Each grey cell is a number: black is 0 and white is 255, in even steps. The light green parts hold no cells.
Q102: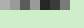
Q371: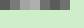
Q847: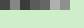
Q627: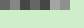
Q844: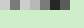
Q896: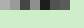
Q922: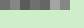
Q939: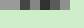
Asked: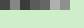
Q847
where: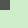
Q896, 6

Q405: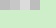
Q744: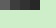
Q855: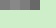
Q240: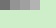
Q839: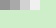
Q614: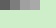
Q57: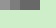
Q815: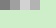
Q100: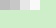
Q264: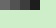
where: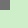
Q240, 1
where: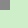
Q855, 2
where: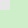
Q100, 3

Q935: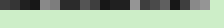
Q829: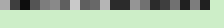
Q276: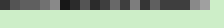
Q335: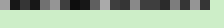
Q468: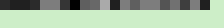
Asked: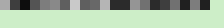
Q829
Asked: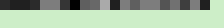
Q468
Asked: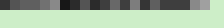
Q276
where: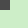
Q935, 16

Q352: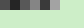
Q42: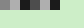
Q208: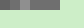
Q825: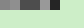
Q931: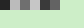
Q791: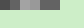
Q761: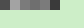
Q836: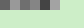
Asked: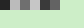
Q931
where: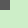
Q352, 3
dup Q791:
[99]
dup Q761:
[123]
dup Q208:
[111]

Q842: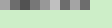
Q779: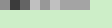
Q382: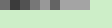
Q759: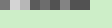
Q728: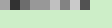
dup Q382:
[164]
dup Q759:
[82]
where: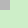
Q759, 3
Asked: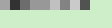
Q728
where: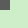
Q759, 4
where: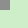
Q779, 1
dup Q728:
[152]

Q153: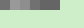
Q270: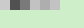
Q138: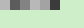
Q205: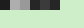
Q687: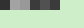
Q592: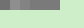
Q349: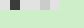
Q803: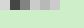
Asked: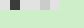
Q349
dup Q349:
[226]
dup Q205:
[38]
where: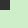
Q687, 1

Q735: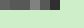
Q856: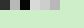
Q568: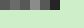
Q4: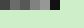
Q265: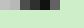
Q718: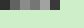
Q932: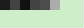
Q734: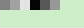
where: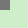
Q718, 4
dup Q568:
[88]
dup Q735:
[88]
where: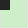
Q568, 6
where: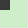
Q718, 6
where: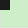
Q932, 1

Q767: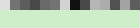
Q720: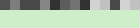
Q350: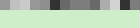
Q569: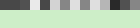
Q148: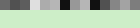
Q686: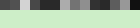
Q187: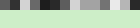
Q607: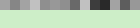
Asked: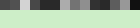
Q686
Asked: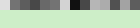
Q767
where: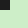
Q187, 5
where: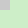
Q350, 3
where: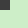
Q607, 10

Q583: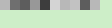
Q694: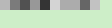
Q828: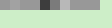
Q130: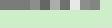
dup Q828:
[152]
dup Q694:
[172]
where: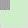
Q828, 2
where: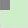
Q130, 10
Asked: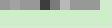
Q828
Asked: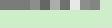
Q130

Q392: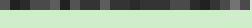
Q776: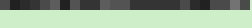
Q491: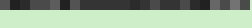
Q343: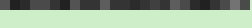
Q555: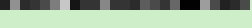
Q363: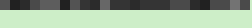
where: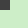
Q343, 16
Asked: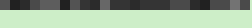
Q363

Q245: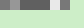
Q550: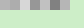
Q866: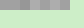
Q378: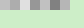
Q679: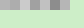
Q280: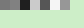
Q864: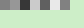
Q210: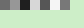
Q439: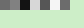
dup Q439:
[108]
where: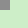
Q679, 6
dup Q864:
[129]

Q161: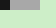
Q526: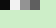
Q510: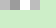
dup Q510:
[189]
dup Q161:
[168]
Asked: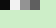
Q526
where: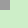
Q510, 2
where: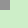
Q526, 3
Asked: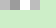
Q510

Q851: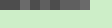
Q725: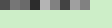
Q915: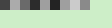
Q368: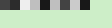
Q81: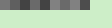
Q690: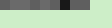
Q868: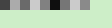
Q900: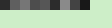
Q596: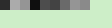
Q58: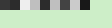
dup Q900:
[44]
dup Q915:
[159]
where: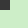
Q58, 1
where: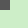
Q900, 5
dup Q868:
[203]
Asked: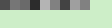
Q725
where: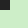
Q915, 6

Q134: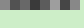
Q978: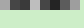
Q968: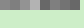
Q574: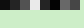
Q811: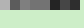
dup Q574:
[36]
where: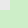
Q574, 4
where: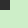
Q811, 8

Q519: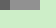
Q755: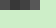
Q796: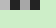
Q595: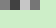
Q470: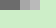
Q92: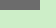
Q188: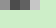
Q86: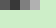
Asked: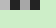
Q796
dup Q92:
[108]
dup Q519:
[145]
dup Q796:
[35]
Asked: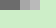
Q470

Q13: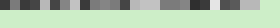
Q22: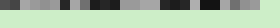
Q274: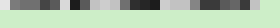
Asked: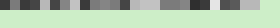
Q13
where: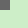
Q274, 24
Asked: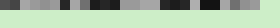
Q22
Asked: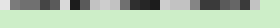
Q274

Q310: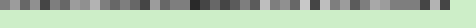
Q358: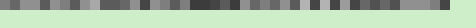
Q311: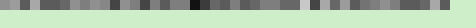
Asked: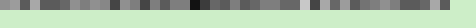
Q311
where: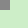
Q311, 11
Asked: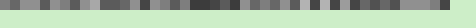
Q358
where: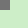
Q311, 37
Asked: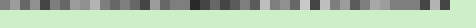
Q310

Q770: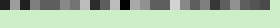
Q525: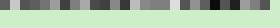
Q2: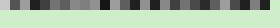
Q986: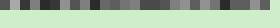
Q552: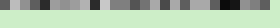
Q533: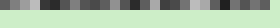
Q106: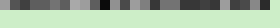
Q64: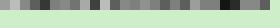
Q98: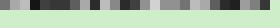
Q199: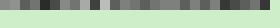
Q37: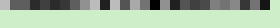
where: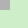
Q552, 9
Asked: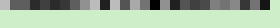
Q37
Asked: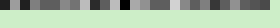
Q770
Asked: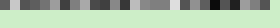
Q525
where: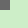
Q986, 11

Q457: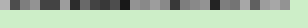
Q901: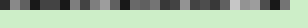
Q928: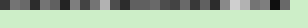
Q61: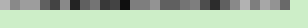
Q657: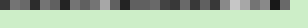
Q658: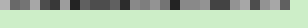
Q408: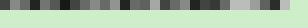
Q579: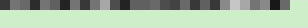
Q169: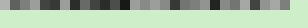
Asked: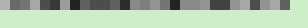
Q658
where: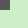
Q408, 6

